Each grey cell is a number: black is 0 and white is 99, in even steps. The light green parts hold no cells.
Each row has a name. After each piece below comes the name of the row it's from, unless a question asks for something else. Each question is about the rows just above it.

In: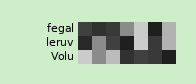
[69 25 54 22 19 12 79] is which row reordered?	fegal
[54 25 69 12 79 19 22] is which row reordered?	fegal
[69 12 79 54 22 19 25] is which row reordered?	fegal
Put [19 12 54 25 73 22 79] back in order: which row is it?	Volu
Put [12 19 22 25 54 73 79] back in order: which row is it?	Volu
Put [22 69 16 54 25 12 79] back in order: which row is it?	leruv
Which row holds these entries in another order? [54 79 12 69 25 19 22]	fegal

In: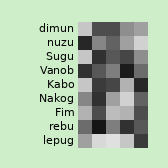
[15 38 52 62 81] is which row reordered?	nuzu
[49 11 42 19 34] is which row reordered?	Vanob
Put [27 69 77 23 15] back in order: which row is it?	Kabo

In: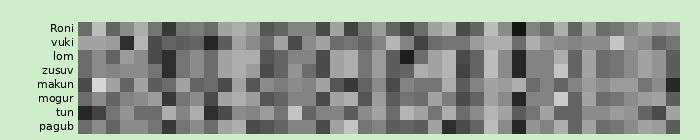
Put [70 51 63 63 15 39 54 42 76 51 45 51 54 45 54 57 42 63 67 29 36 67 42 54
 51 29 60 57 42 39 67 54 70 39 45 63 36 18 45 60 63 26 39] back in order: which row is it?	tun
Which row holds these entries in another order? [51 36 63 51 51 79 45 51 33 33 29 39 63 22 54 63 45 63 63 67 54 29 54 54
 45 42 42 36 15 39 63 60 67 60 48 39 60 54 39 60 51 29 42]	mogur
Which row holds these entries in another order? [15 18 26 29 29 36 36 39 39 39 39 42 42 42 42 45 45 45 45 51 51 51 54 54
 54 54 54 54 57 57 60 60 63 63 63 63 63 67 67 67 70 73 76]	zusuv
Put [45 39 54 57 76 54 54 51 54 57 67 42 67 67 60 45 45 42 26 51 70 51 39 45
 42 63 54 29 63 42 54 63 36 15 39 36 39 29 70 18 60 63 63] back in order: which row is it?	vuki

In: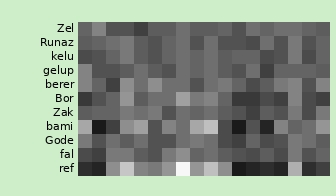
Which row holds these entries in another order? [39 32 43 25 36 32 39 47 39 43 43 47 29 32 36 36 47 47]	Zak
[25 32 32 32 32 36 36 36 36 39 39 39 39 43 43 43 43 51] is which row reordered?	gelup
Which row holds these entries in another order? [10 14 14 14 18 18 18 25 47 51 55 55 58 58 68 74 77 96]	ref
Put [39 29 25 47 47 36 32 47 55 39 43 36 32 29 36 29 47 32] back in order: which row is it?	fal

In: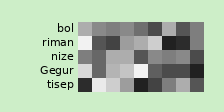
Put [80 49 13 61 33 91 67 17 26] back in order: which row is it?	tisep
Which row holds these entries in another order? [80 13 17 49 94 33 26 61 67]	riman
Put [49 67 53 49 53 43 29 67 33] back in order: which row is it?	bol
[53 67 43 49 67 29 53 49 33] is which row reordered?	bol
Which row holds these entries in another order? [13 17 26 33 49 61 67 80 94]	riman
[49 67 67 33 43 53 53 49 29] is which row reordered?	bol

